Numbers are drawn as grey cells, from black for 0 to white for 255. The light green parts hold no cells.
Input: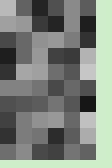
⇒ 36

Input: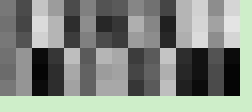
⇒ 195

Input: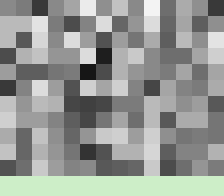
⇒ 57

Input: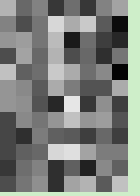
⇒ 130

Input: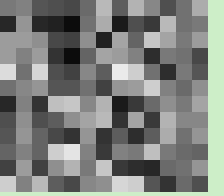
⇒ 85

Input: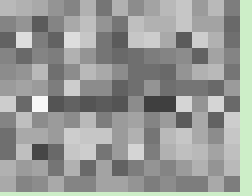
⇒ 169
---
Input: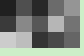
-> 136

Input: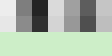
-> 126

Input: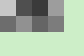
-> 79

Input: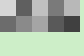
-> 95

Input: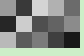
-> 205

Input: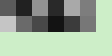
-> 33

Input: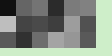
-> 68
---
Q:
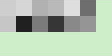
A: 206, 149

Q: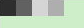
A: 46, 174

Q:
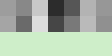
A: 157, 144

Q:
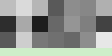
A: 190, 231

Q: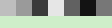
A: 190, 119

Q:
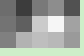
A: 109, 154
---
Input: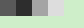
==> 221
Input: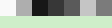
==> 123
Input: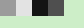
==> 79
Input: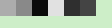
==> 68
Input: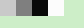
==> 252
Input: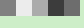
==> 109
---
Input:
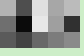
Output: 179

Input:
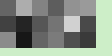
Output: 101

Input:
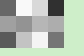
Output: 103

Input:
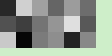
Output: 40

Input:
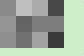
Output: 137

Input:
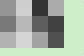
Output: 148

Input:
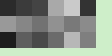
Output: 43

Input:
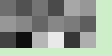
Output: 110
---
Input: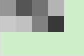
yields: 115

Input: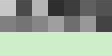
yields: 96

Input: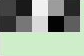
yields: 156

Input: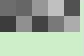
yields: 192

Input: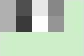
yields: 231

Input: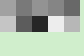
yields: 132

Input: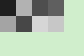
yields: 78

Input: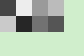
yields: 155

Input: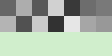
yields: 109
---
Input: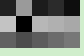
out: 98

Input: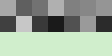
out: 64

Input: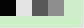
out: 4

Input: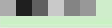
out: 172

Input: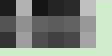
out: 51

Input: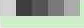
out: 209

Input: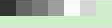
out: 50

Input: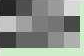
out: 60
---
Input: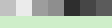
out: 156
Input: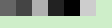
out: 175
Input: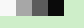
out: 91
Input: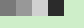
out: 207
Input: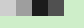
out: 27
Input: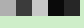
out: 198
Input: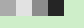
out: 140
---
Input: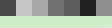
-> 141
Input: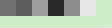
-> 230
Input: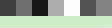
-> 130
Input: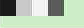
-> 91
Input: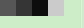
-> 204
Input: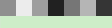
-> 53
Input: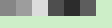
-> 93
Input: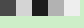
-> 238
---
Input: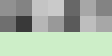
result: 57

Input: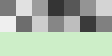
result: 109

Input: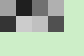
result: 204

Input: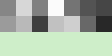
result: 185

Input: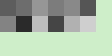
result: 42

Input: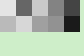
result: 215

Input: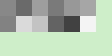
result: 218
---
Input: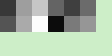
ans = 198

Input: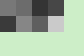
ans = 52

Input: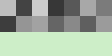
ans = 204

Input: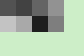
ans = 100

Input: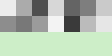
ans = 79

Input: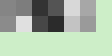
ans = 51
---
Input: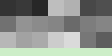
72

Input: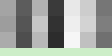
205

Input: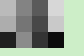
90

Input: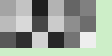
101

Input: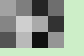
37

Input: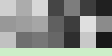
61

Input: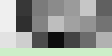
198
